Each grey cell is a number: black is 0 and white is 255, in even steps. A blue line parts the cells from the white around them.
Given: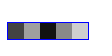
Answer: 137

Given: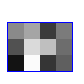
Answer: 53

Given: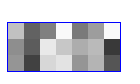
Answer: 180

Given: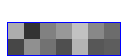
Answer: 87

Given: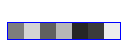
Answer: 59

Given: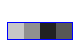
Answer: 34

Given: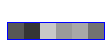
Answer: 168
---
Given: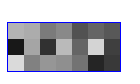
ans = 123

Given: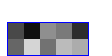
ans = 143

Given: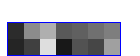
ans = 175

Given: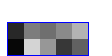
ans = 111

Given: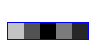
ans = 0

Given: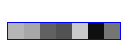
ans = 97
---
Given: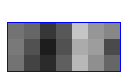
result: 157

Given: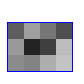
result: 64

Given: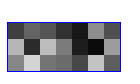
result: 11

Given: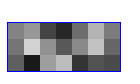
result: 194

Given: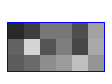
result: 70

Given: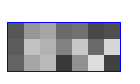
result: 106
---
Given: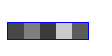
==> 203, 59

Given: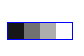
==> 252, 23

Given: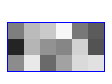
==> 247, 36

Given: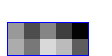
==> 217, 3

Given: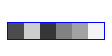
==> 244, 54

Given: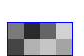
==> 210, 42

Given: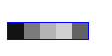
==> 208, 19
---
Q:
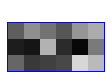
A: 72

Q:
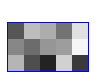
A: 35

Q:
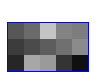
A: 154

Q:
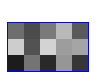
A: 41

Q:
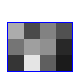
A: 229

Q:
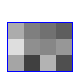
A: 64
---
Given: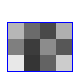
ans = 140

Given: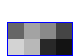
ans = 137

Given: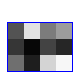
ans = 67

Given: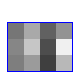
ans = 77

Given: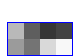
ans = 54

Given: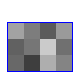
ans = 203

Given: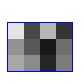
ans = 24

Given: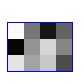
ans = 213
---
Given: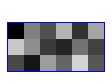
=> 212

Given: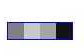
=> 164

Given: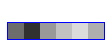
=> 219

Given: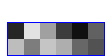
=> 103

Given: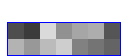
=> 116

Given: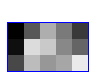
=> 166

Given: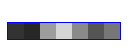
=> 85

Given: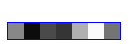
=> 250
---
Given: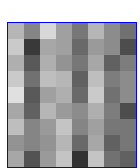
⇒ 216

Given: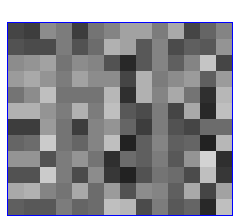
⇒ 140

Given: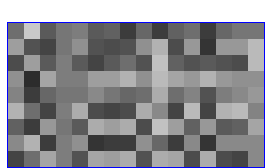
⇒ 90

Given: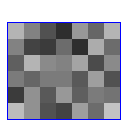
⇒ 81

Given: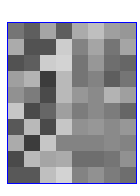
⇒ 165

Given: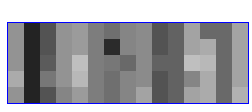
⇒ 83

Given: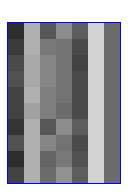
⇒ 87
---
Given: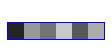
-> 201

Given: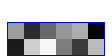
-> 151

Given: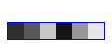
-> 19

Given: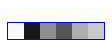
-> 85

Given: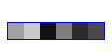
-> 126

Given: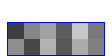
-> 93

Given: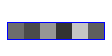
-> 51
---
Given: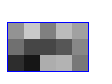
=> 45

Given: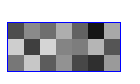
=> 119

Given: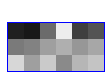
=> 215

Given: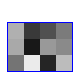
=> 116

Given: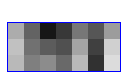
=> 185

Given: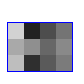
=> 190

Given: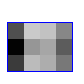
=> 59
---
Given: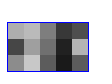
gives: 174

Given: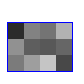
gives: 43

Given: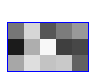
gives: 118

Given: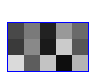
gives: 73

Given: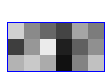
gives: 208

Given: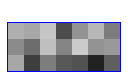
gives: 175

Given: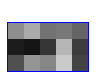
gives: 142
